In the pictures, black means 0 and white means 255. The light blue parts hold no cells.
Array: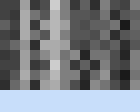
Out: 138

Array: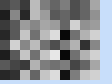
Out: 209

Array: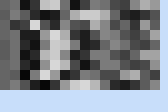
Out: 134

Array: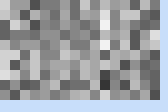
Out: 80

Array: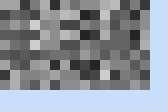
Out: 123
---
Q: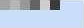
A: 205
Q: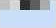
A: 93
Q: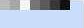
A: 56
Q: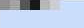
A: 184
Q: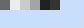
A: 33
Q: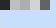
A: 211
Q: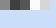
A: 251
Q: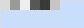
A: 57
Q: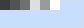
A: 154
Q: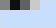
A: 97
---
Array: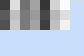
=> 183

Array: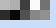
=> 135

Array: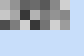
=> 147

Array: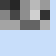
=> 208

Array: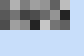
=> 148

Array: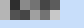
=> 115
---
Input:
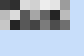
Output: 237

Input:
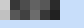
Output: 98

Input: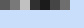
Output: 27

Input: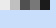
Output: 80

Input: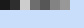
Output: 87

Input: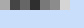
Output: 121

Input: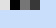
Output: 2

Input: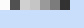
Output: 154

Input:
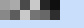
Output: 201
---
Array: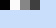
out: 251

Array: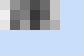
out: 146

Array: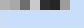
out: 168

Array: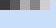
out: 91

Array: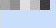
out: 144

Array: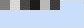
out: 216
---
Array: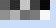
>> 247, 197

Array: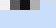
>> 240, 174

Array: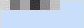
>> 210, 191

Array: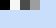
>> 246, 158

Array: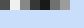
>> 240, 156

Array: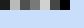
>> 209, 186
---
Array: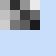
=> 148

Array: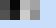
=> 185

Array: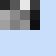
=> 231

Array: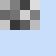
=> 65

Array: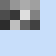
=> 171

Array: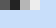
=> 182

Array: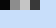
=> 197

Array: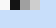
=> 160
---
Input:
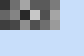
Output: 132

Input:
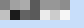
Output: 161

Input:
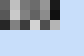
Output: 201

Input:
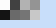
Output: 65

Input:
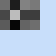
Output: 188

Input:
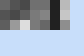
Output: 73

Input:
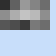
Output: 173

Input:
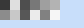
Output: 223

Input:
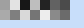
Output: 227
